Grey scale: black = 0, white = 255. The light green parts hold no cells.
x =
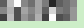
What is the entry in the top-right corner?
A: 135
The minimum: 38
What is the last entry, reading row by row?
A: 150
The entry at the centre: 164
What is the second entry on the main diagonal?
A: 176
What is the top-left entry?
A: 95
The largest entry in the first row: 252
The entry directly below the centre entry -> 176
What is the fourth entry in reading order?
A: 135
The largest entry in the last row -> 252

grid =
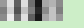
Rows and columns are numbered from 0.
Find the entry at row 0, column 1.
223
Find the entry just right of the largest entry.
111
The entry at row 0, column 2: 95
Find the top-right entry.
139
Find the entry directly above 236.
207
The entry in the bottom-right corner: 153
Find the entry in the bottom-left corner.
139

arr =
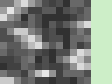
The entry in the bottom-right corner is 104
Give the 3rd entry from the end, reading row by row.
49
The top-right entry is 78
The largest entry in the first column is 218
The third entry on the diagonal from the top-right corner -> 65
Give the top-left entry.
119
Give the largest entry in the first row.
218
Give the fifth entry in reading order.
159
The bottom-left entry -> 202
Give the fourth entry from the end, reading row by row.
65
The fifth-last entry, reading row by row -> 65
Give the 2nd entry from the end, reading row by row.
90
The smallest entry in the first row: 49
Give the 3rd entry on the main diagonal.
119
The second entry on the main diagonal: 230

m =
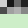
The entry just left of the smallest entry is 207
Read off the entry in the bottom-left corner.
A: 75

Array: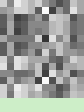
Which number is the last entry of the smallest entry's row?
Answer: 136
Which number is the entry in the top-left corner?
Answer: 209
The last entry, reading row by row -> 183
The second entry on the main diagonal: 167
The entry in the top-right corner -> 167
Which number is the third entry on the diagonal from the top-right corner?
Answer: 183
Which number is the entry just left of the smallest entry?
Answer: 209
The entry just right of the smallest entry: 225
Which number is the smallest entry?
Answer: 53
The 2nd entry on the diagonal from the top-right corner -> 225
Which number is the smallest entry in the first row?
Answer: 81
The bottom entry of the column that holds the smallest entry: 152
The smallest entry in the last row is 93
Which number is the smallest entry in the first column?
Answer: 81
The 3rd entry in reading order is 237
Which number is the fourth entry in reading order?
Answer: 209
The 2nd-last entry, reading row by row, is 195
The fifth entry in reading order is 183

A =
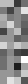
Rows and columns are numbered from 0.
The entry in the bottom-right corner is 85
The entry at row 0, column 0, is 189
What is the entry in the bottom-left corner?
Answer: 150
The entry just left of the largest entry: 135
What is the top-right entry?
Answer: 111
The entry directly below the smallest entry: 123
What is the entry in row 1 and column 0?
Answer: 123
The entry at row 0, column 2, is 57
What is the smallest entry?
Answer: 29
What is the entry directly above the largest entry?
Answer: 57
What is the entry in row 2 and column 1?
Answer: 123
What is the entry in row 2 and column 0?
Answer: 174
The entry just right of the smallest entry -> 162
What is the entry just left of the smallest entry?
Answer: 150

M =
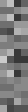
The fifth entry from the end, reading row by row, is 125
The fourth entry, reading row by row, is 99
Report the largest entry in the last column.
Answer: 167
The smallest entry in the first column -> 84
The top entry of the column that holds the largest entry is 153
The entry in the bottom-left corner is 167
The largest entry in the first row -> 191
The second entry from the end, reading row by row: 84
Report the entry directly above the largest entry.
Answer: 153
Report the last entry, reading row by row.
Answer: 84
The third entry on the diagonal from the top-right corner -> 191
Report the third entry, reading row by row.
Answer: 56
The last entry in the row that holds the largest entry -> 56
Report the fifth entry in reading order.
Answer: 111
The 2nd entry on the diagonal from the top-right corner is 137
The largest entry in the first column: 203

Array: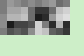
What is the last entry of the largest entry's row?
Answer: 222
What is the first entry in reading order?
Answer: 124
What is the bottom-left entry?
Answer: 124
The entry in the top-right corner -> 124
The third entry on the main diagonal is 181
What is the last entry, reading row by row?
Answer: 55
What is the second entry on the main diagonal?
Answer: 165
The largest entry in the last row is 209
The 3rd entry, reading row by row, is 140
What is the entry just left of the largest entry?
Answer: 209
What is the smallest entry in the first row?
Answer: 109
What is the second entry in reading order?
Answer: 153
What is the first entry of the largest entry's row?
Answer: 140

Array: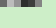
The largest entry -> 188
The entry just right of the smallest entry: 61
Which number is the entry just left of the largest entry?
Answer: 105

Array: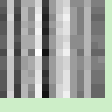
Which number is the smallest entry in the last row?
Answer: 18
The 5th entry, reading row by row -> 170
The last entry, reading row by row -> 102
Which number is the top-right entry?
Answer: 127
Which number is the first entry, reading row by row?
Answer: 102
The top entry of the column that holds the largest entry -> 212
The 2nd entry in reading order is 198
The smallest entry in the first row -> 60
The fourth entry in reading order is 170
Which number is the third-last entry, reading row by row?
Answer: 182
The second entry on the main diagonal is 198
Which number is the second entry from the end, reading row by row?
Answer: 102
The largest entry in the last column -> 140
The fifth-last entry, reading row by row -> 156
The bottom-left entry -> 75
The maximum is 255
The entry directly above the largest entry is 226
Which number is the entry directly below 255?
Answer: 212
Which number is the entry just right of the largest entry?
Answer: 18
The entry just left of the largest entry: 115

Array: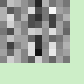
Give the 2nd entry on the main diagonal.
90
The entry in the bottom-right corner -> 118
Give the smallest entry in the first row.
35
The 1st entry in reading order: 102
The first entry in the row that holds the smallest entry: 161
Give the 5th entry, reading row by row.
118
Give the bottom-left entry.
133
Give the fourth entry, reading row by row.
146
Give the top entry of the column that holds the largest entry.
118
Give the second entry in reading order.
193
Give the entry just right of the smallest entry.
146
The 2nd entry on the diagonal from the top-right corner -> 161
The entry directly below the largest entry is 65
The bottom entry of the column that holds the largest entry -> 102
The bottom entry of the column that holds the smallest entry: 207
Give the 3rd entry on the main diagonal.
118
